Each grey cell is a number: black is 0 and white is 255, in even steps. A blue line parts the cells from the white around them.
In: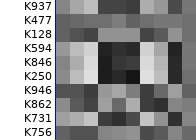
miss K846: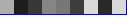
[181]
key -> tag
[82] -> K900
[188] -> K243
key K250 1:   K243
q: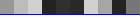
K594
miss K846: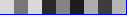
[55]

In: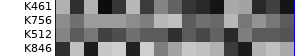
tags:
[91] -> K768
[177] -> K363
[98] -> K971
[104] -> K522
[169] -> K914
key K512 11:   K971
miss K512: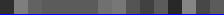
[78]
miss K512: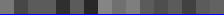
[84]
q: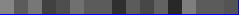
K512

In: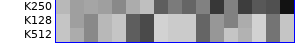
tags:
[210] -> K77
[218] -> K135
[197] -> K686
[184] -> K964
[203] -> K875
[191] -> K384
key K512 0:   K686
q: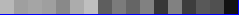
K250
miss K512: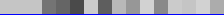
[178]
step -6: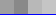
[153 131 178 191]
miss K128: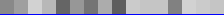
[74]
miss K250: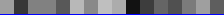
[165]
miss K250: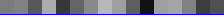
[191]

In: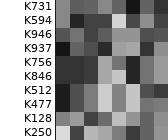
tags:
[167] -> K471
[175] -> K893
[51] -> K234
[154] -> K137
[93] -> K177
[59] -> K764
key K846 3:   K471
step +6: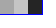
[173 203  43]
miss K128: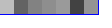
[107]
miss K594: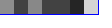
[72]
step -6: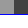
[148  60]
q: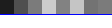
K477

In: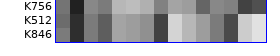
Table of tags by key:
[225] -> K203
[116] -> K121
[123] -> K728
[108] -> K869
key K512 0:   K869
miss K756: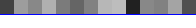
[116]
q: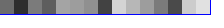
K512
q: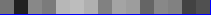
K756

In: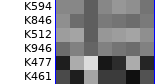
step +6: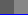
[100 141]
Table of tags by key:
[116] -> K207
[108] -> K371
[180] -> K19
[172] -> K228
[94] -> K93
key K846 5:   K371
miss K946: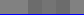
[101]
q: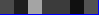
K461

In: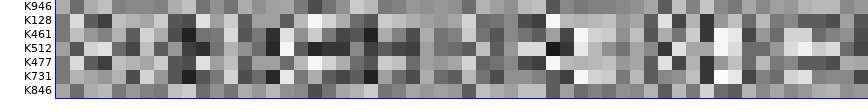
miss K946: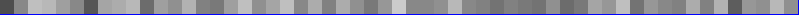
[197]
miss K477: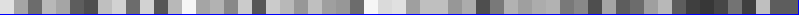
[101]
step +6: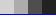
[216 178  84  40]
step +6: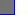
[121]

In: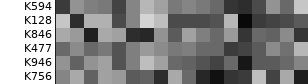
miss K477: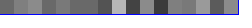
[113]
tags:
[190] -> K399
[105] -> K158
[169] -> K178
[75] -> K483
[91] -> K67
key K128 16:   K483
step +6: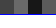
[ 73 111  29  97]
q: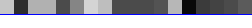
K128
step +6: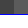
[73 97]
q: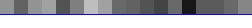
K946
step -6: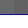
[99 92]

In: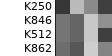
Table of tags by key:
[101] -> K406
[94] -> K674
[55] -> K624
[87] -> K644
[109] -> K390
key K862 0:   K390
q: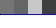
K512
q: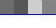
K862

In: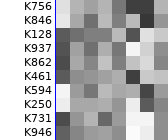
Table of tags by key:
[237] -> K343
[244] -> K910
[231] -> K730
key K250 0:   K343
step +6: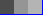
[ 82 155 186]
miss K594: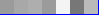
[70]
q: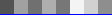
K937

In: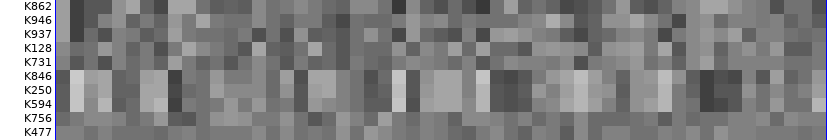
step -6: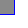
[131]
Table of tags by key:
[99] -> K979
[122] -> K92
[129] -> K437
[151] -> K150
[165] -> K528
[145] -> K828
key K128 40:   K150
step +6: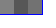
[135  93 120]
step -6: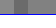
[131 101 123 123]
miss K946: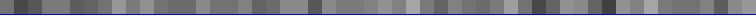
[173]

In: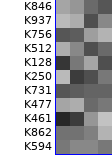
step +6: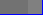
[120 120 134]
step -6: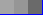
[159 144 100]
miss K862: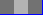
[128]
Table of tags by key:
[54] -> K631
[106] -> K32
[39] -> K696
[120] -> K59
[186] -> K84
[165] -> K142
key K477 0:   K142

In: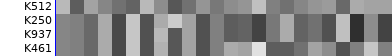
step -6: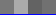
[114 165  93 107]
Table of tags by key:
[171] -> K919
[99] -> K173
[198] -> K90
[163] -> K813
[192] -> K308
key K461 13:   K813
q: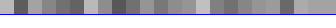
K512
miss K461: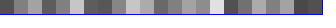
[178]

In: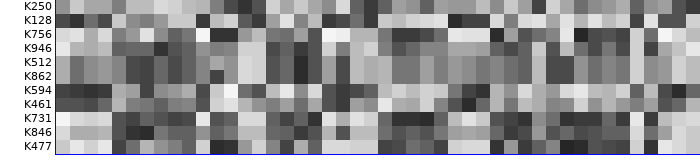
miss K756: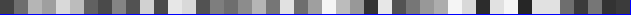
[238]
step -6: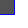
[76]
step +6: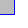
[194]
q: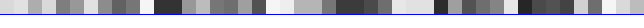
K756
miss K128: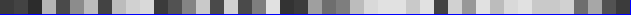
[90]
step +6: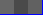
[109  80 103]
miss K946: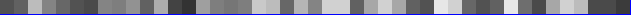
[195]

